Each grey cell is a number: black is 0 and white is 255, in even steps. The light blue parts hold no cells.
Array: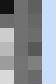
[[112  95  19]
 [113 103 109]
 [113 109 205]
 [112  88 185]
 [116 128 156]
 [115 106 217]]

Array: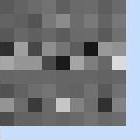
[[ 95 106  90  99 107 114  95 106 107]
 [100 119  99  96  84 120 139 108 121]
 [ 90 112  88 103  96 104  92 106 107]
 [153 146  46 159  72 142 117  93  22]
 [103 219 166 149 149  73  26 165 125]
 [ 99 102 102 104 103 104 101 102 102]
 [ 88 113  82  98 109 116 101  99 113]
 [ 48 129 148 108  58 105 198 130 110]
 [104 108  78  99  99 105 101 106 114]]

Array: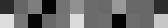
[[104  44  43 102 126   4 115 145 107 105 153 104]
 [104 199 221 118   7 105 118 219 107 110   4 109]]

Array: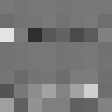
[[119 119 120 117 119 120 118 119]
 [121 110 110 116 117 121 115 119]
 [ 91 128 227 123  47  88  99  74]
 [119 114 115 117 119 120 116 118]
 [120 115 116 117 119 119 116 118]
 [124 112 117 106 116 118 109 123]
 [207 110  84 120 141 162 132 162]
 [100 130 159  96 146 127 127  96]]

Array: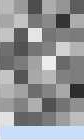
[[149  93 185 154  77 172]
 [ 52 172 167 195 120 137]
 [127 124 195  91 229 118]
 [210 178 112  82 117 130]
 [105 126 104 123 163 236]
 [129 125 196  85 169 184]
 [168  45 179 161 109 132]
 [116 143 155 130 174  82]
 [156 189 225  99 102 121]]

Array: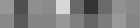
[[145 137 151  80 143 139 215 104  51 106]
 [153 132 137  89 133 133 152 127 102 124]]
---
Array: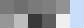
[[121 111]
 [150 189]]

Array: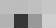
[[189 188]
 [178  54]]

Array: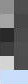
[[144  78]
 [165  71]]

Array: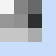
[[244 132]
 [150 143]]

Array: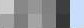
[[204 136]
 [162 125]]

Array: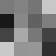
[[122 131]
 [ 24 136]]

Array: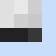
[[224 232]
 [225 207]]
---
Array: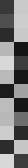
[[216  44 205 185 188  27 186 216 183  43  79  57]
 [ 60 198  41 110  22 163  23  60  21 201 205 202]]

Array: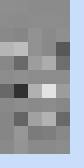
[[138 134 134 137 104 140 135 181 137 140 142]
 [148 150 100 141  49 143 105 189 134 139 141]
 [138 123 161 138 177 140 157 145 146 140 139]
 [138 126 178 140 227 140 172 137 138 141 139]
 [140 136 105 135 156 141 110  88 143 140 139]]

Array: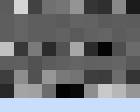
[[ 40  62  94 193  94  94  92]
 [164 141  95  56 100 100 213]
 [161  81  82 122  94  94  66]
 [108 150  92  43  94  94 112]
 [  3 121  96  83  98  91 117]
 [  9 115 100 167  90  99 148]
 [142  62  97  43  97  98  53]
 [200  60  98   4 100  91  47]
 [183 109 101  79  92  93 137]
 [149  52  89 107  96  92  27]]

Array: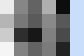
[[245 204 181 235]
 [130  46 120 134]
 [ 99  23  90  99]
 [123 129 137 175]
 [ 34  74  88  13]]

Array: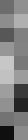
[[ 15 115 145 158 193 199 150  87 141 109]
 [139 123  35  57 156 120 130 128 176 144]]

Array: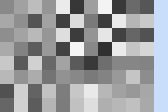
[[102  81 184 200 170 142 168 137]
 [209 208 147  90 130 163 143 161]
 [ 92  99 172 209  92 185  84 189]
 [181 194 116 104 153 150 162 149]
 [124 125 146 163  66 222  64 235]
 [193 199 136  90 245  60 220  55]
 [222 233 122  57 136 148 122 158]
 [175 183 131 110  48 230  60 243]
 [183 162 153 134 234  66 234  57]
 [192 152 197 134 197 102 182 106]
 [169 167 141 131 214  82 201  86]]
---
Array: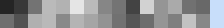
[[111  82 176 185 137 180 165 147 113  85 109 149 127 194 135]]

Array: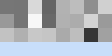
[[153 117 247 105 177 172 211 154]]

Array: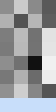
[[177  83 182  94]
 [122 185 115 228]
 [120 176 107 237]]

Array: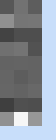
[[144 117 118]
 [112 116  82]
 [101  93  99]
 [ 63  80  78]]

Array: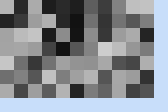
[[ 35  58 157 176  39  18 113  52 115  87 126]
 [164 166 156  67  18  87 131 205 188 150 123]
 [111 129  86 193 126 160 180  85 167 156  50]]

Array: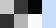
[[ 48 181 250]]

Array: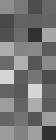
[[ 73  99  98 101]
 [172 133 136  91]
 [213  95 118  77]
 [157 100 173  91]
 [155 130 160  50]]
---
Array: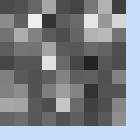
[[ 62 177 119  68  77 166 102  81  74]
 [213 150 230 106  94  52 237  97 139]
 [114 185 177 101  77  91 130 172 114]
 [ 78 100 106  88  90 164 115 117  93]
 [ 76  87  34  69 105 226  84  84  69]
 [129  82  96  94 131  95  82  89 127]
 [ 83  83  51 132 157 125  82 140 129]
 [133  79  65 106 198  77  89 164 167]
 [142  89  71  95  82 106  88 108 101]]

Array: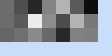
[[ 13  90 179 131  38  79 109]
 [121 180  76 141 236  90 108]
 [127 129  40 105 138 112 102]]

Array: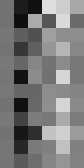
[[168 205 222  17  29 115]
 [106 218  86 171  15 114]
 [141 142 159  81  95 119]
 [135 181 150  96  55 116]
 [120 139 115 134 103 121]
 [120 213 113 140  19 118]
 [132 138 141 102 103 120]
 [138 213 143 104  17 115]
 [124 170 121 125  66 121]
 [155 208 194  46  23 115]
 [128 193 128 122  39 118]
 [130 149 134 110  91 117]]

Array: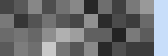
[[153 121  64 110  39 136 114  77 135  89  69]
 [106  60  75  43 145  70  87 115  83  54 121]
 [ 92 122  35  96  96 158 176 142 103 117 107]
 [ 59  60  79  41 137  85 117 200 111 125  90]]

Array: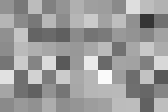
[[178 189 222 138 157 159 176 148 128 188 120 146]
 [112  53 144 190 162 203 182 140 183 120 138 181]
 [162 133 147 153 122 116 139  95 106 100 197 144]
 [172 200 167 113 187 167 152 156 166 175 186 140]
 [216 127 162 164 105 234 153  89 219 132 203 117]
 [ 88 194 109 157 250 182 169 203 125 210 111 225]
 [133 103 111 185 184 182 167 117 146  97 112 165]
 [190  97 189 188 161 157 149 142 173 145 153 138]]

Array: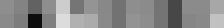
[[167 139 139  71 116 139 142 114 136 148 117 205 142  98 131 142]
 [193 137 134  71 116 141 147 114 137 171 177 220 127  13 125 138]]

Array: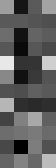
[[163  90  21 158]
 [ 79  84  89  89]
 [ 92 100  18 109]
 [ 73  87  10  87]
 [207  52  51 232]
 [ 84  57  17 136]
 [ 89  96  78  81]
 [ 46  42  46 182]
 [ 96 168 129  67]
 [107 122 115 109]
 [ 81 125   1  72]
 [188 103 131 100]]
